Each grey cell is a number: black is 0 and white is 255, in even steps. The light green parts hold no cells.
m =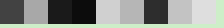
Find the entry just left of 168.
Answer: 66
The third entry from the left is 26
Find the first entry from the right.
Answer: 222

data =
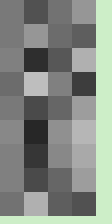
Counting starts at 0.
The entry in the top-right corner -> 150
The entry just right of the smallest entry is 144
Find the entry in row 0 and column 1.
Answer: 81
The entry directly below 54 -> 74
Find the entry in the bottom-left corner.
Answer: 114
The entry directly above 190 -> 46
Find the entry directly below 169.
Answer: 157
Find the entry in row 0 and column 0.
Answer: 121
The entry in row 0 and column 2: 114
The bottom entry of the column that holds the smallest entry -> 176
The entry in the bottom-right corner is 81

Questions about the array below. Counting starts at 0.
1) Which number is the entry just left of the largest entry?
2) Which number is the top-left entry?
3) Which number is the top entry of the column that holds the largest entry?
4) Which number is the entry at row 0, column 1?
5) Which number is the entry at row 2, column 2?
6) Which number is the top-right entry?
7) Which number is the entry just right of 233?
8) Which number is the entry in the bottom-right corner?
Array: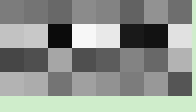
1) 11
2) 124
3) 139
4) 116
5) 166
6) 110
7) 25
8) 85

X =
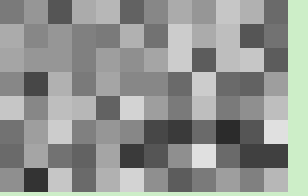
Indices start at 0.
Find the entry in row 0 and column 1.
150
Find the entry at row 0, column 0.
122
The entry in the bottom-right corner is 183
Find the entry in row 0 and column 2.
85
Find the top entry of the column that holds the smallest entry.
198
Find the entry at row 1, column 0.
171
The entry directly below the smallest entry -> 106
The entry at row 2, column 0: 165
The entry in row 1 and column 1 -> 135
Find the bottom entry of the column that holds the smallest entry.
158
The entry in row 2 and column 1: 150
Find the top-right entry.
106
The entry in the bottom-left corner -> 143
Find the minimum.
43

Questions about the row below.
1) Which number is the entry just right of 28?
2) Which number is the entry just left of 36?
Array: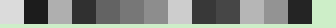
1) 175
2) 147

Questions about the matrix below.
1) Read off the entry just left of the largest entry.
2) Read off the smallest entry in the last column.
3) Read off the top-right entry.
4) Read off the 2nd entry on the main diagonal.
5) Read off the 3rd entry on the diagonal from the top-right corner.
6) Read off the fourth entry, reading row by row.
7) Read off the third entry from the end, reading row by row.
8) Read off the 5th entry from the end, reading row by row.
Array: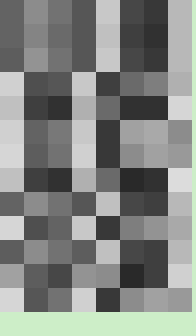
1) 49
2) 140
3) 184
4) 132
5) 71
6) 86
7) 140
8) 208

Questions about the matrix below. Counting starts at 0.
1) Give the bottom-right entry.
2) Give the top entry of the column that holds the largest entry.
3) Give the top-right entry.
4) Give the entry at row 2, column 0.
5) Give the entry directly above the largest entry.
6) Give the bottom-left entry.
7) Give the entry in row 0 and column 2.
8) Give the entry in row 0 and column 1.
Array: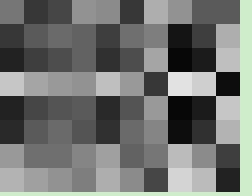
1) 33
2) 145
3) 90
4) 33
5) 5
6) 179
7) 70
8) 54

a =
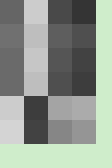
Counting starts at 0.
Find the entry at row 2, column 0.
106
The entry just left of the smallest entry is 73
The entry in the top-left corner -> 100
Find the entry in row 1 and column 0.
112
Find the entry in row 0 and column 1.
204
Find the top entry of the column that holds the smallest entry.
52
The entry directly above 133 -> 164
